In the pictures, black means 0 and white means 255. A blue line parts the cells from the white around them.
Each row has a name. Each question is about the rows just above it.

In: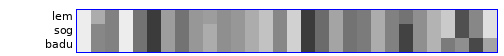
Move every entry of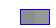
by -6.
[137 145]
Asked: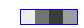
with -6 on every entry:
[231 109  53 151]
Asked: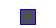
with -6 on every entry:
[74]
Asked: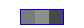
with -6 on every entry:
[117 137  66]
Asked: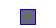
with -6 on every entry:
[101]
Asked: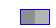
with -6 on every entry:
[137 173]
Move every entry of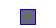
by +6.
[113]

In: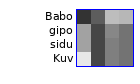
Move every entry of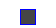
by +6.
[76]
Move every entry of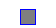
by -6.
[121]
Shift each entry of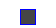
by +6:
[76]

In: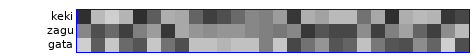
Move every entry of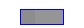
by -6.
[135 143 143]
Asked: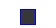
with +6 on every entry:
[61]
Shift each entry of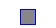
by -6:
[129]
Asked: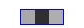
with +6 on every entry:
[174  53 180]
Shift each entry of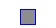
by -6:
[135]

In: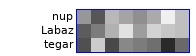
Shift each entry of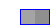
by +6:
[170 149]
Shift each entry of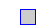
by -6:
[198]
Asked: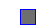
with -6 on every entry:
[105]
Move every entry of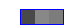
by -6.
[ 67 130 118]
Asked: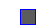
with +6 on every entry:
[98]

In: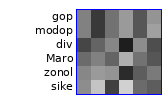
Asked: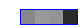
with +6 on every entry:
[141 160 154  49]
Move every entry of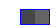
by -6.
[64 94]
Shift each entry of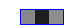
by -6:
[129  24 135]

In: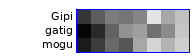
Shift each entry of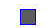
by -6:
[87]
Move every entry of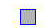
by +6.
[186]
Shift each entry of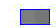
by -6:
[119 112]
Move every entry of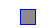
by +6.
[145]
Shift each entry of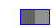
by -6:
[ 93 139]
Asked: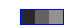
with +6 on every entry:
[ 47 105 151]
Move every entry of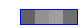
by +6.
[105 151 165 118]

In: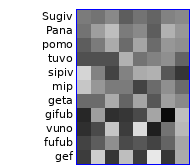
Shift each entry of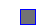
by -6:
[109]
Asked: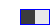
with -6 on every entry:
[ 54 226]
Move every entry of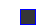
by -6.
[48]
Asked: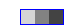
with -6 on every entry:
[207 124  61]
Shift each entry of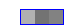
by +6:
[183 121 136]
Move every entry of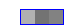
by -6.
[171 109 124]
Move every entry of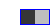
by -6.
[ 48 184]

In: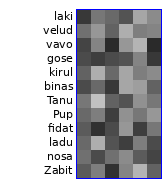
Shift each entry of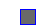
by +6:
[111]
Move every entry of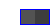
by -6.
[77 56]

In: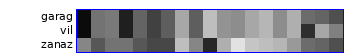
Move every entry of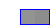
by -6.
[141 135]
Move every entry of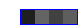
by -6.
[25 94 59 88]
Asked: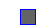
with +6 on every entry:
[106]
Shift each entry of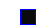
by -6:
[5]
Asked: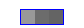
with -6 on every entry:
[147 102  94]
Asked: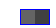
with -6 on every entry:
[94 59]
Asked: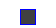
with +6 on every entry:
[71]

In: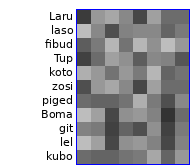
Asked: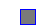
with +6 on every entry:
[128]
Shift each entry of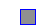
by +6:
[150]
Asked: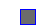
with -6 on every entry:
[102]
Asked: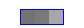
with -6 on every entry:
[109 116 161]
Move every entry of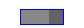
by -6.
[130 130  94]
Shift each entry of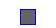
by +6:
[106]
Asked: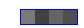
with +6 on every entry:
[128  71 106  85]

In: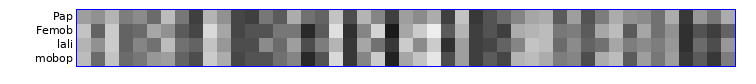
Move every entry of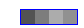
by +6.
[ 89 131 178 151]
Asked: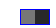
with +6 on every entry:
[125  47]
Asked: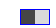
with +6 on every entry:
[ 76 223]
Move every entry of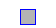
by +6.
[186]
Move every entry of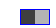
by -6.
[ 57 174]
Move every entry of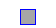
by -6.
[160]
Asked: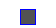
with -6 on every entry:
[77]

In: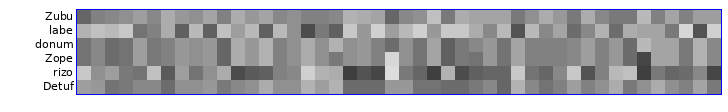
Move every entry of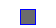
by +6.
[114]
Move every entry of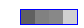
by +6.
[102 135 142 214]
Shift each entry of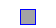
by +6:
[170]
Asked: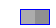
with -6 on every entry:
[166 138]
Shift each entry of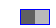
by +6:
[102 191]
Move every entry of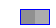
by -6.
[138 166]
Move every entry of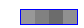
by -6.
[146 123 102 138]

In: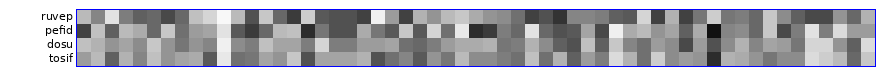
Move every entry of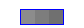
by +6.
[146 131 118]
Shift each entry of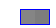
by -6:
[127 119]
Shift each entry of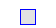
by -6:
[220]

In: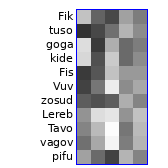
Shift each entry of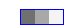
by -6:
[106 162 238]
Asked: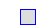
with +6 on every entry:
[227]
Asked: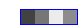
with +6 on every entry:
[ 72 124 242 146]
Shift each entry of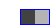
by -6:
[ 60 174]
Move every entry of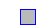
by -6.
[180]
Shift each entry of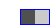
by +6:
[ 86 208]

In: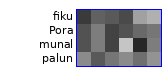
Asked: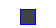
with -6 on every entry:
[60]
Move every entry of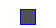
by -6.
[76]
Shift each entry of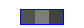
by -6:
[ 76 119  60]
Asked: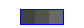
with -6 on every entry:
[60 76 99]
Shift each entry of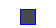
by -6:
[68]

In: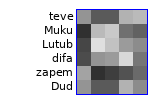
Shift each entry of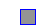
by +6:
[154]
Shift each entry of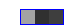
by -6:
[157  42  56]
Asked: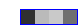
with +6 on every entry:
[ 54 192 207 118]

